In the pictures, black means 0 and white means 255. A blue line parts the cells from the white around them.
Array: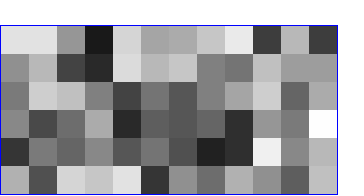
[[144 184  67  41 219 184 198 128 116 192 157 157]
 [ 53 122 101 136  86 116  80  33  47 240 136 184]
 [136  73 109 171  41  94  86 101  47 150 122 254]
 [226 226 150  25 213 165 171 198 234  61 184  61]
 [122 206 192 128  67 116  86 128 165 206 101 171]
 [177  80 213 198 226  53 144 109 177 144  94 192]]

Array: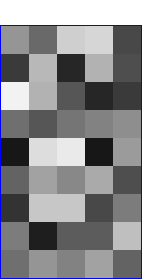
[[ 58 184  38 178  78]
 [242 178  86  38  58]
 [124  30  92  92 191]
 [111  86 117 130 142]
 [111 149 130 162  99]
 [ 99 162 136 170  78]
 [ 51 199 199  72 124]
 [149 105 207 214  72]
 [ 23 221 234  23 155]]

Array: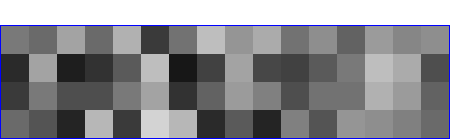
[[ 42 163  30  50  90 190  23  65 163  71  65  90 121 190 171  78]
 [106  84  36 183  58 211 183  42  90  36 128  84 149 142 128 106]
 [ 58 121  78  78 121 163  50  98 155 128  78 114 114 177 155  98]
 [121 106 163 106 177  58 114 190 149 171 114 142  98 155 134 142]]

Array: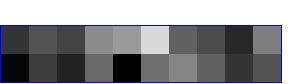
[[  6  61  34 105   0 111 133  97  53  83]
 [ 53  83  68 140 154 218  97  76  40 126]]

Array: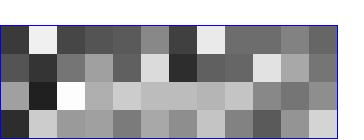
[[ 58 240  70  84  90 136  64 234 109 109 130 102]
 [ 84  52 117 160  96 219  45  96 102 226 168 117]
 [ 45 204 154 160 123 168 142 196 130  90 148 212]
 [160  32 253 175 204 188 188 181 196 136 117 142]]

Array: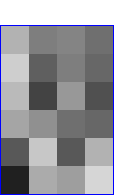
[[ 88 199  88 178]
 [165 144 111 103]
 [206  95 126 103]
 [178 126 132 111]
 [186  67 152  80]
 [ 32 171 158 214]]

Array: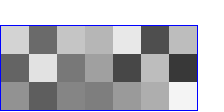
[[100 226 120 160  71 189  56]
 [146  94 133 126 154 174 244]
 [211 106 197 182 232  78 189]]

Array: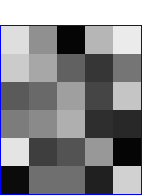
[[222 144   5 182 235]
 [228  62  83 152   5]
 [203 167  97  54 117]
 [ 11 111 111  32 209]
 [ 90 105 159  69 197]
 [124 138 175  46  40]]

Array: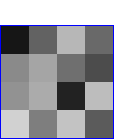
[[146 171  34 189]
 [138 165 111  76]
 [ 22  98 183 105]
 [209 126 195  91]]
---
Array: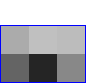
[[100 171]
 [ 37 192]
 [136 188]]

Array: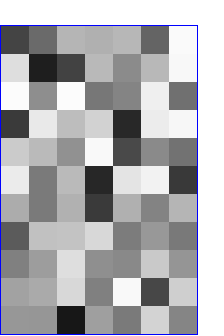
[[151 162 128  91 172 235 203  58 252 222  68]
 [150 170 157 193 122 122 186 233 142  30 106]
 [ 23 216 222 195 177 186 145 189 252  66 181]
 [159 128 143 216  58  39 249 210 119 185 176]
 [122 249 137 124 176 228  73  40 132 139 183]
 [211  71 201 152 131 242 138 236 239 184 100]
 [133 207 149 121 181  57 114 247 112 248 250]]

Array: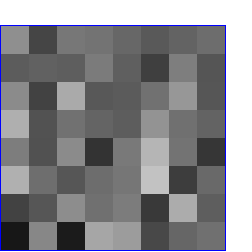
[[ 23  66 176 125 175 139  92 143]
 [135  86 110  81  82  66  97  69]
 [ 27 141  86 139 113 170  94 119]
 [166 112 109  51 100  88 123 115]
 [156 124 118 121  93  91  95 103]
 [ 72  57 194 181 147 113  63  89]
 [102 172  61 115 112 151 126  99]
 [112  94 105  54  99  86  85 109]]

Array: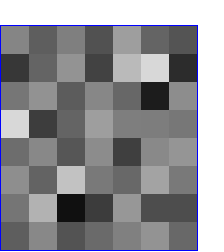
[[ 94 117 142 109 216 118  55 133]
 [136 178  99 136  61 146 100  94]
 [ 83  16 194  86 100  92 147 127]
 [106  60 121 140 158 135  66  81]
 [128 151 104  63 126 103 186 158]
 [147  77 163 137 125  28 216 100]
 [104  77 121 149 119 141  44  84]]

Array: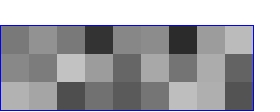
[[178 136 121]
 [165 124 146]
 [ 78 194 121]
 [113 156  51]
 [ 90 102 135]
 [117 168 140]
 [190 116  43]
 [175 172 156]
 [ 83  99 187]]

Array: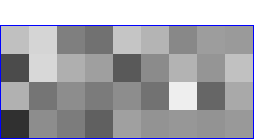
[[ 48 177  75 192]
 [141 117 216 213]
 [124 141 175 127]
 [ 96 123 159 113]
 [160 141  89 197]
 [147 114 139 180]
 [151 238 179 136]
 [147 102 149 157]
 [153 169 193 154]]

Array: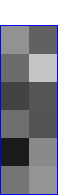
[[117  27 111  67 108 146]
 [148 138  83  85 197  97]]

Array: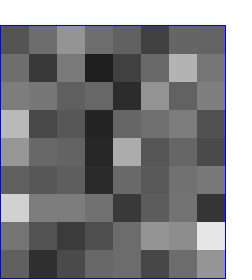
[[ 96 117 209  96 151 185 125 110  84]
 [ 47  83 125  87 104  72 119  57 109]
 [ 74  59 124  94  99  87  95 121 148]
 [103  79 113  42  39  36 103  30 110]
 [108 108  57 105 172 102  44  65  97]
 [ 71 148  92  89  86 112 147 105  65]
 [108 141 115 113 102 124  98 179 101]
 [149 230  53 120  74  81 127 118 100]]

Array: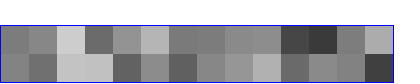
[[131 124]
 [112 135]
 [195 205]
 [193 107]
 [ 98 147]
 [140 181]
 [ 96 122]
 [135 124]
 [150 138]
 [177 141]
 [106  70]
 [138  58]
 [130 125]
 [ 64 172]]
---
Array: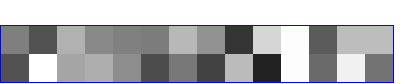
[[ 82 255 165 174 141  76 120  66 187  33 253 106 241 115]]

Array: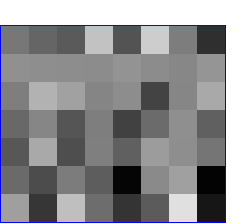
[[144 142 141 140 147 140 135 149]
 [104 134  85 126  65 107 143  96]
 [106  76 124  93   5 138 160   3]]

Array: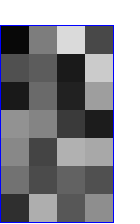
[[ 80  92  26 203]
 [146 132  58  28]
 [114  75  98  80]]

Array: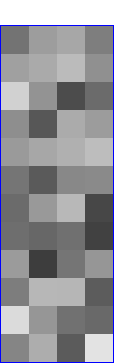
[[160 170 187 144]
 [142  87 171 156]
 [117  90 136 138]
 [110 103 112  65]
 [125 183 182  92]
 [133 173  91 227]]

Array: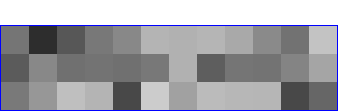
[[ 91 136 112 115 112 120 177  94 117 115 132 165]]

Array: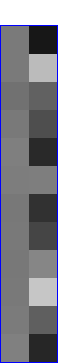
[[122 187]
 [121  78]
 [125 126]
 [121  69]
 [121 198]
 [128  38]]
